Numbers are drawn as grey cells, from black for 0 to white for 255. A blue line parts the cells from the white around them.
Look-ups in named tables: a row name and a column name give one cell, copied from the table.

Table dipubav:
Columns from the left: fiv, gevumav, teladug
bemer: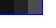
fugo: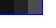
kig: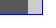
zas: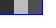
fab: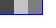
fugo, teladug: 77
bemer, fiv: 18
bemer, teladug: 77
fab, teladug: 125
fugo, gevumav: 36
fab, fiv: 71
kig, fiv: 88
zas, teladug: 79
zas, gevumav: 188

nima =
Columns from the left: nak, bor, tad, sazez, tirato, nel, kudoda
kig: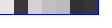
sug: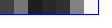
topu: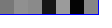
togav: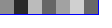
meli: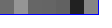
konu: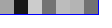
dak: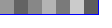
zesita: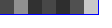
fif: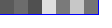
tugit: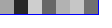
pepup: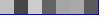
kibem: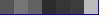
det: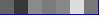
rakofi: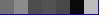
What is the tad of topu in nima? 138
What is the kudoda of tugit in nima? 112
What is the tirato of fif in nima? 122
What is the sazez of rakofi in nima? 82
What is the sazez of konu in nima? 115
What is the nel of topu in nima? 4
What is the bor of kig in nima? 57
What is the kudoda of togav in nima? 104
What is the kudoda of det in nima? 120
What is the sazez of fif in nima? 223
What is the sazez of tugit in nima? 103
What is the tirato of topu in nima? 155
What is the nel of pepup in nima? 169
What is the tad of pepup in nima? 204
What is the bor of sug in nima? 117
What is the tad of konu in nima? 204
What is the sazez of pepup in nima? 99
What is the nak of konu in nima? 164
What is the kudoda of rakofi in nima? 188

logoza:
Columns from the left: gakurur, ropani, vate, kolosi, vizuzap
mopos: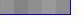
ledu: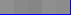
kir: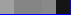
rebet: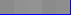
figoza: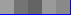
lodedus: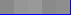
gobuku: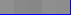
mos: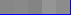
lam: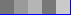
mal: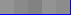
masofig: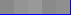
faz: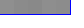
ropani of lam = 154
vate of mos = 132
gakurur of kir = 160
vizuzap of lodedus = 142
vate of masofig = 153
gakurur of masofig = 137
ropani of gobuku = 137
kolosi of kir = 137
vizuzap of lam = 202
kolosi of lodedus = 138
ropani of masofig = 148
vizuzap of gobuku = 141
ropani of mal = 138
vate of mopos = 143
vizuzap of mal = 140
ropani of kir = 133
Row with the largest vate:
lam

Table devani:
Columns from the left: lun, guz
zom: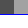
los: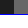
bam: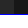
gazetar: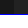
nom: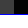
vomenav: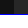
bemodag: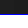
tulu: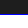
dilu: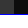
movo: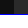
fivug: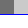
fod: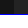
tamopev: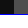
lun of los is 30
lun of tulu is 30
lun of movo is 16
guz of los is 103
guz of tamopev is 78
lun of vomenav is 18
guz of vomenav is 39
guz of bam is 23
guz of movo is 42
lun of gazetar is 24
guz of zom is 162
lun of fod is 21
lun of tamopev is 15
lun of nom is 62

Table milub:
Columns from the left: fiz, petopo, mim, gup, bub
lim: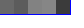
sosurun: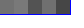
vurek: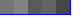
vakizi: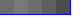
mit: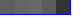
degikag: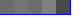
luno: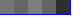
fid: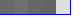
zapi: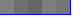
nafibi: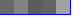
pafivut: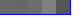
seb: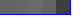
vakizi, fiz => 109
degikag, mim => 109
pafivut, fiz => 105
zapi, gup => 125
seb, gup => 99
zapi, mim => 102
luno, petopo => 101

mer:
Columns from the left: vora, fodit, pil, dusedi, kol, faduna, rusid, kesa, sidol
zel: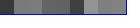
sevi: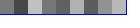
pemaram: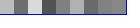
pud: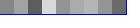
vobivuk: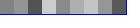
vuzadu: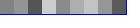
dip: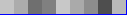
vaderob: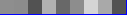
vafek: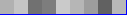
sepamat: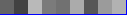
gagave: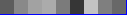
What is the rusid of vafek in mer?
157
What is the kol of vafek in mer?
202
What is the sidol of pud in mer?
106
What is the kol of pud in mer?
148
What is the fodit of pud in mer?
162
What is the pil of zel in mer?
124
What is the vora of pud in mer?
135
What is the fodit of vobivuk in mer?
148
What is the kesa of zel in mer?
127
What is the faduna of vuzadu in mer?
174
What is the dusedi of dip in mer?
128
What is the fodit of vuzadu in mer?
148
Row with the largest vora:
dip

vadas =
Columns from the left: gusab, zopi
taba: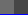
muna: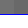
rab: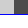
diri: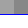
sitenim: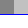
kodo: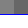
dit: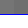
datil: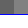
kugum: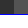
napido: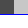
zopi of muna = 105
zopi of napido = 199
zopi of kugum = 83
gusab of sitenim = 131
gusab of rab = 207
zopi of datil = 129

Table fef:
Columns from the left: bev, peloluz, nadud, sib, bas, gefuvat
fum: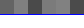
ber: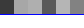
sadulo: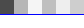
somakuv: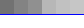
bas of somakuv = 193
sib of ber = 89
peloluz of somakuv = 131
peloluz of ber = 167
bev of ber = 58
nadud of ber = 175
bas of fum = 129
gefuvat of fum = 75
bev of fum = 100
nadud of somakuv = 144
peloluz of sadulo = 182
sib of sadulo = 191
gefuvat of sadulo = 206
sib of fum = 123
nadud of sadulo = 245
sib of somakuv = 183
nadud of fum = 74
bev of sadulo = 75
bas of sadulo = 238
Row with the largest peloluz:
sadulo

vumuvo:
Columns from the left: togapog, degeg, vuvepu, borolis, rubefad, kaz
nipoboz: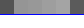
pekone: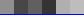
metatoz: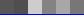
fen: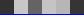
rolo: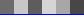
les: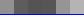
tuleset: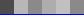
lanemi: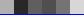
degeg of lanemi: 40
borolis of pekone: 52
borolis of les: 86
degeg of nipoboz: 149
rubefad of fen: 182
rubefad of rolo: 167
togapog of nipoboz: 84
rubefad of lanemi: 116
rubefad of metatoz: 167
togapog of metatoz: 86
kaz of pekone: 189
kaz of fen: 53
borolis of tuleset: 173

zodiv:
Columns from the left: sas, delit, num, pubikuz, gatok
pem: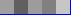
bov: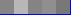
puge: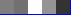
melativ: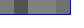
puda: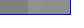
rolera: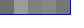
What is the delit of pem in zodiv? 96
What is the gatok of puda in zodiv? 142
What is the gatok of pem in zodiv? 198
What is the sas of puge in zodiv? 126
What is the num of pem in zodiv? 156
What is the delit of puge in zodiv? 113
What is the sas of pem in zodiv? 159
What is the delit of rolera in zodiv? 155
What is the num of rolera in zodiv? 129
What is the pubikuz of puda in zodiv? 142
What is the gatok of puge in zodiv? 51
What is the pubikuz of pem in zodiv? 128
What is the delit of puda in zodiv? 128
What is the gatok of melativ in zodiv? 113
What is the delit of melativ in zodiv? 83
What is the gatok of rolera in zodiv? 118
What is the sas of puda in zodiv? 128
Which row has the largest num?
puge

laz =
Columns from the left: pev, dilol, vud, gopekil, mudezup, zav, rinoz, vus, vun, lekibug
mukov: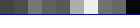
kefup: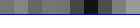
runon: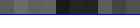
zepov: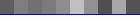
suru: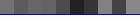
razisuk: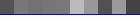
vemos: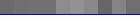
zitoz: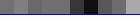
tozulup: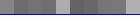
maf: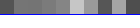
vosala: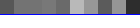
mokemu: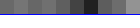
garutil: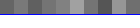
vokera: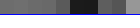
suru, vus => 129
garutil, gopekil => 116
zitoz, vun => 109
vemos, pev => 107
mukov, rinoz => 237
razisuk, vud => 114
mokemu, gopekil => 112
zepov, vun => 167
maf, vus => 86
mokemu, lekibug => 147
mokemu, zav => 67
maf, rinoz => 154
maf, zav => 198
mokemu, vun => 109
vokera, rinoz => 26
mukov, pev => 67

